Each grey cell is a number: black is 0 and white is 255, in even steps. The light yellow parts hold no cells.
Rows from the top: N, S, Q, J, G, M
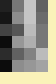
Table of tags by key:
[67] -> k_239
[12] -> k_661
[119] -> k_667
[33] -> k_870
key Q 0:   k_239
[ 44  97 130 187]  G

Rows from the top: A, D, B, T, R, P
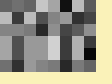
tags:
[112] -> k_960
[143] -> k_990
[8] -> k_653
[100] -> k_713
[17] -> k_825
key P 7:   k_713
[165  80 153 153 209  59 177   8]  R
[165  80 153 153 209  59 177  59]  T

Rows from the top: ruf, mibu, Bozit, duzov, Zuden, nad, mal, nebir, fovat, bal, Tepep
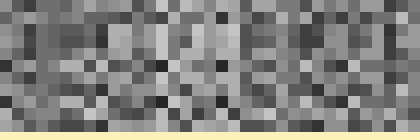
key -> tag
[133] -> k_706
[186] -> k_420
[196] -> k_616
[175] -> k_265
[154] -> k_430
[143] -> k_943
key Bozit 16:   k_616
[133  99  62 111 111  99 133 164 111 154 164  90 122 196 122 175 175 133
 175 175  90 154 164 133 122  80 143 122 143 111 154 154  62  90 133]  Zuden

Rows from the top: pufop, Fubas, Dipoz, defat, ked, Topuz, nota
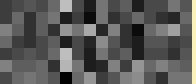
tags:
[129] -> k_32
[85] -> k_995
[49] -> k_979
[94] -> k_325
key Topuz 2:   k_325
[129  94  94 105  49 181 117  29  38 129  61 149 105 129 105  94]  Topuz
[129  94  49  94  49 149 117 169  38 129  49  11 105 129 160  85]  Dipoz

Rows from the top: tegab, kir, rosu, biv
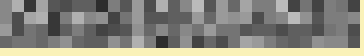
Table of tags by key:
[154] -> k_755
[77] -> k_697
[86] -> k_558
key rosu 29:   k_697
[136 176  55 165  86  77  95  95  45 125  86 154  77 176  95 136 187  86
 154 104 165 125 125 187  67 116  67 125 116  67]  tegab
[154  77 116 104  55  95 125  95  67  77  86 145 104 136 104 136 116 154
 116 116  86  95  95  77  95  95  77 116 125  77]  rosu

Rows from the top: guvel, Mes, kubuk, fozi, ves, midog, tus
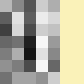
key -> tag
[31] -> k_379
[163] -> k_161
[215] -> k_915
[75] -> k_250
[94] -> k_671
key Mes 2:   k_671
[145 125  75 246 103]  midog

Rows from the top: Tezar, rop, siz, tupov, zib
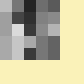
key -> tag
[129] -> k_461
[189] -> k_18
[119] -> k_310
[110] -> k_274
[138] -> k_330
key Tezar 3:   k_274
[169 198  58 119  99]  zib
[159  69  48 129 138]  rop

